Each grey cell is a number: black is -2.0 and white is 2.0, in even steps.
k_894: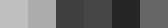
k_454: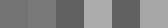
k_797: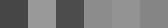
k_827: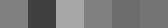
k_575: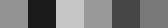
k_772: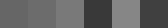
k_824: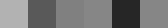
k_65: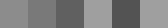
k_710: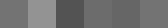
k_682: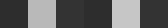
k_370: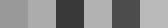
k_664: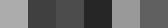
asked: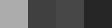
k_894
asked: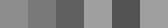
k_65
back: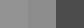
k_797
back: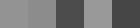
k_797

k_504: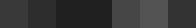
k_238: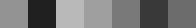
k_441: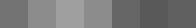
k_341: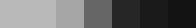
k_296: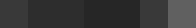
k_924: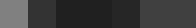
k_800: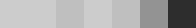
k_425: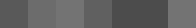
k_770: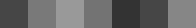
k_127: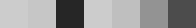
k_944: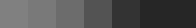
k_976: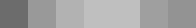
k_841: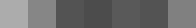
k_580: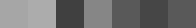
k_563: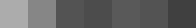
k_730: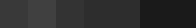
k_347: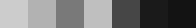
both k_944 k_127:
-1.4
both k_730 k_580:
-1.0
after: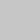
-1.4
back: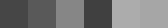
k_580
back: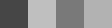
k_347
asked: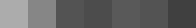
k_563

